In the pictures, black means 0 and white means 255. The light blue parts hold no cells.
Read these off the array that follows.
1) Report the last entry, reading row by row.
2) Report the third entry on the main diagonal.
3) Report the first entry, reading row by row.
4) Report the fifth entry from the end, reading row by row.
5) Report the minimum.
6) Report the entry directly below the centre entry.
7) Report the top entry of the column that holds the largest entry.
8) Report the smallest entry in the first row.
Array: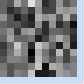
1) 130
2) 28
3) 101
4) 28
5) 2
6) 198
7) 225
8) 44

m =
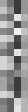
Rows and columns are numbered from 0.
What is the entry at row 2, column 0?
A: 136
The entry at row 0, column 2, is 59
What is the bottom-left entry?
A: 136
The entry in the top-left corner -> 164
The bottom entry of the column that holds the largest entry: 227
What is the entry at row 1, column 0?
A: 196
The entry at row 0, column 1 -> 111
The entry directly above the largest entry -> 71
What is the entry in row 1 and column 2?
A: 59
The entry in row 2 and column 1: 111
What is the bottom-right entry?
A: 180
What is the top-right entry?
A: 150
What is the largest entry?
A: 239

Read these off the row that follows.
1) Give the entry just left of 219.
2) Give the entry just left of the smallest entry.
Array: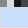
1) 134
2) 219

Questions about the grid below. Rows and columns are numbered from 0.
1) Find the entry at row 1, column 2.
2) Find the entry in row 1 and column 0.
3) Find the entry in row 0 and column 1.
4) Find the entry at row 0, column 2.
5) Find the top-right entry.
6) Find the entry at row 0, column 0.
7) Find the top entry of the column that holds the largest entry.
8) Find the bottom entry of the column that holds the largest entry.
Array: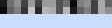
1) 126
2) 11
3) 111
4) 142
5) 98
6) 25
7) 155
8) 197

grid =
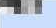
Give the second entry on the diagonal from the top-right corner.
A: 196
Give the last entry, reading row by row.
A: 127
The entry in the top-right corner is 97
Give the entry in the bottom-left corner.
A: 236

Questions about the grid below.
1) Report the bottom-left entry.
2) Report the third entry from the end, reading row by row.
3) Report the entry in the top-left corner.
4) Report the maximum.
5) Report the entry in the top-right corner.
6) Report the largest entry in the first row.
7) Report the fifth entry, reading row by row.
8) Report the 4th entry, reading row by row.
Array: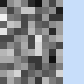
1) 86
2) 182
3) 29
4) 241
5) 156
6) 169
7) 41
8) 124

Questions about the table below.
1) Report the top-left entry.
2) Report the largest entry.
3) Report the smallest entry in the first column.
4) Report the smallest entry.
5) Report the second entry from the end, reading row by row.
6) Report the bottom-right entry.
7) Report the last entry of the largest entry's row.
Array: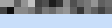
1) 164
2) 194
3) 66
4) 13
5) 66
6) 95
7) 107

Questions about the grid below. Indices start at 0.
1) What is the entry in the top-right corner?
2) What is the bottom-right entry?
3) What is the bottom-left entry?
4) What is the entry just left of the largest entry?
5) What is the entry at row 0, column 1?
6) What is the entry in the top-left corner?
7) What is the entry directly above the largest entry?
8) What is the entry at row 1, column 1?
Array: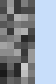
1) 87
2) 100
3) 56
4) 40
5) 152
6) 87
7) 72
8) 164
